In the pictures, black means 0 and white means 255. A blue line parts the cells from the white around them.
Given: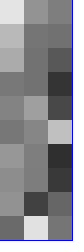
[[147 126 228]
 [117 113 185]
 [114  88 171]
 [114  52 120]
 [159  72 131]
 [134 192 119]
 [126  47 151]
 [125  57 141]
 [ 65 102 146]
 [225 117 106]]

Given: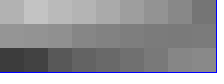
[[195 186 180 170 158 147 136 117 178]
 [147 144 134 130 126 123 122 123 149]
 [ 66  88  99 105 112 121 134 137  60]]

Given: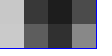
[[ 56  29  75 200]
 [ 93  48 136 202]]

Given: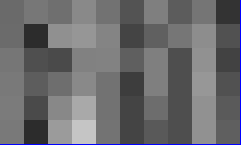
[[119 111 137 114  83 127  92 117  51 106]
 [ 44 144 150 132  68  96 118 141  81 107]
 [ 79  74 129 130  95 127  78 145  66 118]
 [ 93 110 137 114  61 127  78 151  81 121]
 [ 74 136 169 114  68 109  78 145  90 123]
 [ 44 155 197 115  68  89  78 145  95 121]]

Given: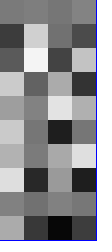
[[126 118 131 122]
 [208 113  75  60]
 [244  67 195  90]
 [ 98 171  51 203]
 [130 227 176 158]
 [118  30 118 202]
 [123 169 223 178]
 [ 40 154  30 222]
 [113 129 119 129]
 [ 56   7  61 171]]

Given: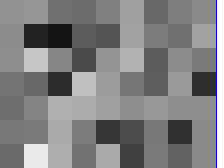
[[150 113 108 128 160 104 127 138 145]
 [ 34  20  92  85 162 125 113 162 139]
 [197 134  75 148 178  92 140 122 141]
 [104  44 191 155 118  95 154  46 117]
 [132 175 171 159 142 152 141 142 110]
 [122 170 125  55  76 121  48 137 120]
 [233 173 114 170  65 123  99 137 107]]

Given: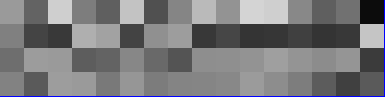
[[ 99 207 125  95 195  80 133 186 147 212 207 136  95 113  12 154]
 [ 68  57 175 162  67 144 157  56  70  52  54  64  52  56 197 128]
 [156 154  93  99 135 105  84 142 143 147 159 148 140 149  59 110]
 [ 90 157 154 121 150 124 132 133 136 155 141 125  92  64  90 130]]

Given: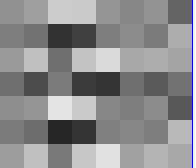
[[158 205 202 149 136 146 100 144]
 [114  50  65 125 140 124 174 125]
 [191 111 195 219 169 174 163 155]
 [ 77 124  59  51 112  91 114 112]
 [150 227 202 135 125 141  88 142]
 [110  38  53 127 136 125 185 124]
 [192 120 198 225 161 180 168 156]]
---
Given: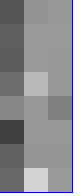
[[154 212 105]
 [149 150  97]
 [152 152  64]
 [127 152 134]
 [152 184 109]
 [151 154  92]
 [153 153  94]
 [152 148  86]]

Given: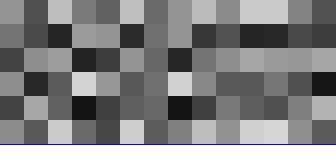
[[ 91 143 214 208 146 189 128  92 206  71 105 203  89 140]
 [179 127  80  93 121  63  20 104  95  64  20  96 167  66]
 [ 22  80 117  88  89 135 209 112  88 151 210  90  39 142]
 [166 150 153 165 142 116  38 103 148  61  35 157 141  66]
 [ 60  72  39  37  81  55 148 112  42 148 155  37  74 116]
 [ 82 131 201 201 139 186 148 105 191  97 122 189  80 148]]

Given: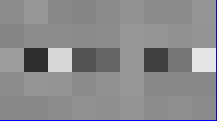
[[137 143 141 147 143 144 140 135 135]
 [136 136 136 151 145 137 147 148 141]
 [229 119  64 150 101  82 215  46 155]
 [147 144 148 150 141 138 140 141 132]
 [149 138 139 146 138 132 136 150 141]]

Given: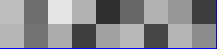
[[141 180  70 185 161  62 170 114 182]
 [ 61 150 177 103  47 177 229 110 190]]

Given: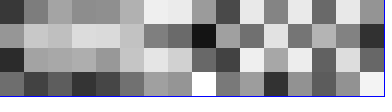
[[243 146  92 146  50 157 121 255 149 160 113  70  52  93  66 110]
 [103 221  97 237 167 239  66 104 209 229 197 152 174 168 163  43]
 [ 49 130 180 117 226 112 160  20 106 127 194 218 220 191 200 150]
 [148 232 105 234 132 233  73 155 235 239 177 143 141 164 125  56]]

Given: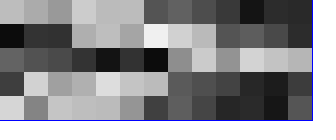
[[ 85  22  42  38  69  94  64 149 187 190 197 132 214]
 [ 60  28  39  67  79  90 187 196 221 176 160 210  62]
 [182 195 211 147 203 142  12  50  19  51  74  82  99]
 [ 44  73  93  84 186 209 240 165 190 175  49  51  12]
 [ 41  44  20  57  77  97  84 188 187 204 153 171 189]]
